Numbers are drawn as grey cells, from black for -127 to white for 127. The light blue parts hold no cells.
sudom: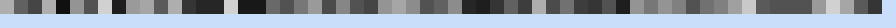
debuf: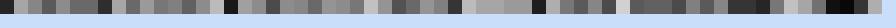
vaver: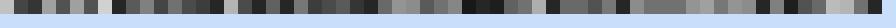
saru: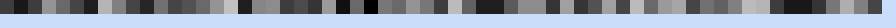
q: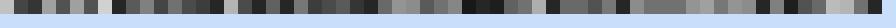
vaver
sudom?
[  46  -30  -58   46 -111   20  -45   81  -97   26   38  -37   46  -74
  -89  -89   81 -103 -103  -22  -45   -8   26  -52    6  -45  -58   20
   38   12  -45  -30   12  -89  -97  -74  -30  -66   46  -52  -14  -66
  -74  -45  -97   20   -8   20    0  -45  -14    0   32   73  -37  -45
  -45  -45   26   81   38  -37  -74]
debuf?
[ -89   38    6  -37   12  -22  -22  -81   38  -22   26   -8    0  -30
   12   59 -103   32   12  -52   12    6  -22   20   12   -8   65   20
  -45  -22   20    0  -74   59   38   38   26   26  -97   46   -8  -37
    6  -52   81  -37  -30  -30  -52    0  -37    6  -74  -74  -89   -8
   65   38  -14 -111 -119  -74   46]
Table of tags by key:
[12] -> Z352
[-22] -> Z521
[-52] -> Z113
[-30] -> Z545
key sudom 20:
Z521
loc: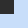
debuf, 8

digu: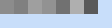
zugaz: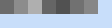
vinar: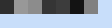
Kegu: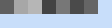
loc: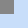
zugaz, 7
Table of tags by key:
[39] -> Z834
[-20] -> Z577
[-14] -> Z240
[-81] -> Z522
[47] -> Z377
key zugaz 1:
Z577
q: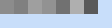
digu

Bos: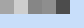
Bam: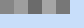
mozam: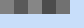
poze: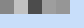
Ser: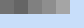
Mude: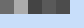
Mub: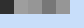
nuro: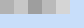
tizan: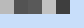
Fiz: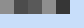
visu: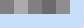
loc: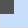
tizan, 2
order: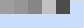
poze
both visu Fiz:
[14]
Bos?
[ 37  78   6  14 -51]
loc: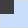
tizan, 5
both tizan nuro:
[58]

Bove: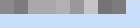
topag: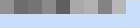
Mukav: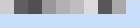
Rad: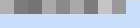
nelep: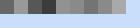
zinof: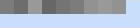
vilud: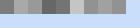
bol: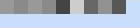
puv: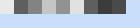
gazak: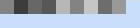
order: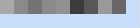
nelep
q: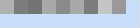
Rad
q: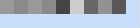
bol
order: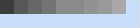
nelep
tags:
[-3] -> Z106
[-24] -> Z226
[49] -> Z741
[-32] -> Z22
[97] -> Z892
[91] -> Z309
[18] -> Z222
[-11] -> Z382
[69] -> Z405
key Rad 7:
Z106
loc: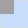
vilud, 8

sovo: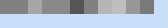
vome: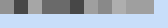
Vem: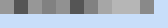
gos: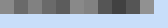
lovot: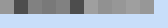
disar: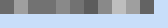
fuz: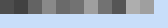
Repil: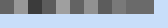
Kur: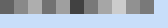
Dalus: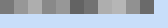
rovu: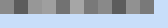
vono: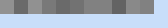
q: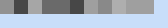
vome
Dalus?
[ -6  23  46   9  23 -28 -13  46  54  17 -21]
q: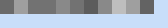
disar
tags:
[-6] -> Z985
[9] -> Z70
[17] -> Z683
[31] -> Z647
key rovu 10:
Z683
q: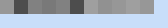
lovot
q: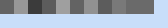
Repil

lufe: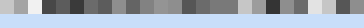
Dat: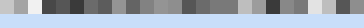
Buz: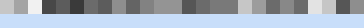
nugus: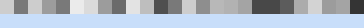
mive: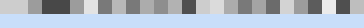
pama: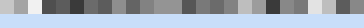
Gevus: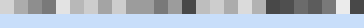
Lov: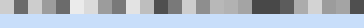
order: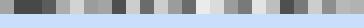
Lov
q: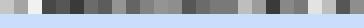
Dat
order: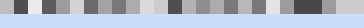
mive
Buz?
[ 70  36 113 -55 -35 -69 -20 -35  14 -27   2  20  20 -41 -20  -6  -6  70
  28 -20   8 -20  99  70 -41  14]

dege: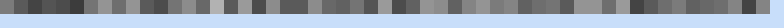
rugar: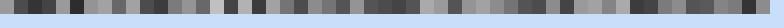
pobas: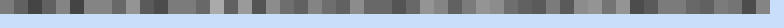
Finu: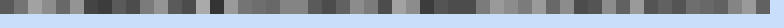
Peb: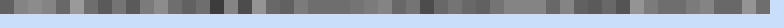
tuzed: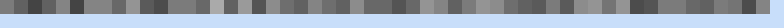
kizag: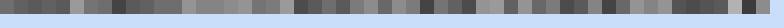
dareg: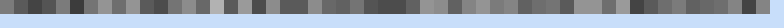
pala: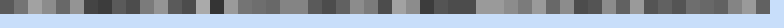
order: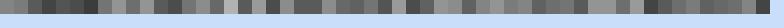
dege
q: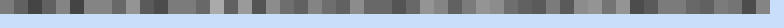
pobas
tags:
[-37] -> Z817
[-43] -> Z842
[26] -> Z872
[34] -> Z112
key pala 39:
Z872
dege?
[ -4 -37 -59 -43 -51 -67 -11  20 -17  20 -37 -51 -11  12 -23  50 -37  26
 -51  12 -37 -37  12 -23 -30 -11 -43  26 -51 -30  20  12 -30   4  20  -4
   4 -30 -17 -11 -37  20  20 -17  26 -59 -37 -17  -4 -30 -23 -17   4 -59
   4]
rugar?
[ 26 -51 -75 -59  26 -82  20  34 -23  34 -51 -67  -4  20 -23  64 -59  50
 -67  34 -11 -51  12 -11 -43  20 -43 -51 -59 -43  42  26 -43  20  34  12
 -11 -43 -51  12 -59  26  34   4  42 -67 -59  -4  12 -43 -37   4  -4 -75
  12]

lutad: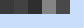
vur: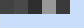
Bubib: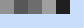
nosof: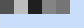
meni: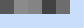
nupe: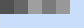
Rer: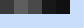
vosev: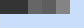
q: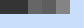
vosev
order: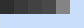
lutad
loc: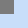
nupe, 4

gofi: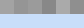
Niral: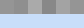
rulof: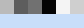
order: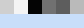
rulof
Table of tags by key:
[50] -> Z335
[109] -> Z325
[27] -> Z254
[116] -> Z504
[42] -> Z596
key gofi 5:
Z596
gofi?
[35 21 27  8 42 15]
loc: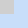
rulof, 6
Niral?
[21 15 42  8 35 21]
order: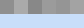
gofi

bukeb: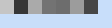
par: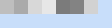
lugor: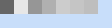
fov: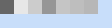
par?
[ 62  42  88 103  -4   3  82]
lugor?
[-25 103  22  48  76  69  62]
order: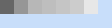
fov

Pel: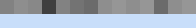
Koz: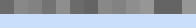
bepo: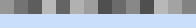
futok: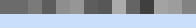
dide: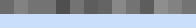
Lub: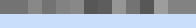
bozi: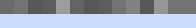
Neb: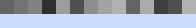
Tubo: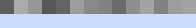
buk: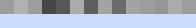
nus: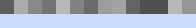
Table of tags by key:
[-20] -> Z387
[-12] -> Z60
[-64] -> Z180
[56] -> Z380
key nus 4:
Z60
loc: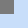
futok, 3
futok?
[-20 -20  -5 -34  14  22 -34 -40  43 -27 -64  35  29   2]
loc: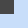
buk, 4
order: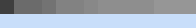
Pel
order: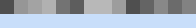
bepo

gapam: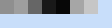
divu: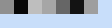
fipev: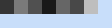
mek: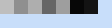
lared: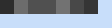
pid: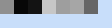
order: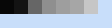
pid
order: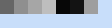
divu
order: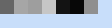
pid
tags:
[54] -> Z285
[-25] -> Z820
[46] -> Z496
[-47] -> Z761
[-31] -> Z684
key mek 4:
Z820

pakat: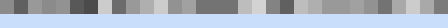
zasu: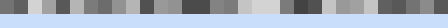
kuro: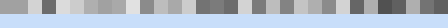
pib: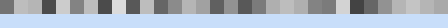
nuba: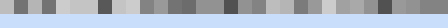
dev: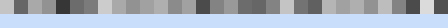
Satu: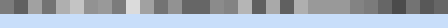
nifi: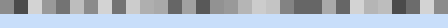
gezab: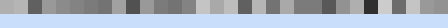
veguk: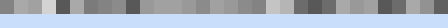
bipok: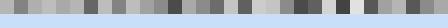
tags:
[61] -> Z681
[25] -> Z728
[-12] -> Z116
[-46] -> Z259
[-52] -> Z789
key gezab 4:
Z728
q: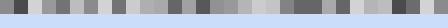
nifi

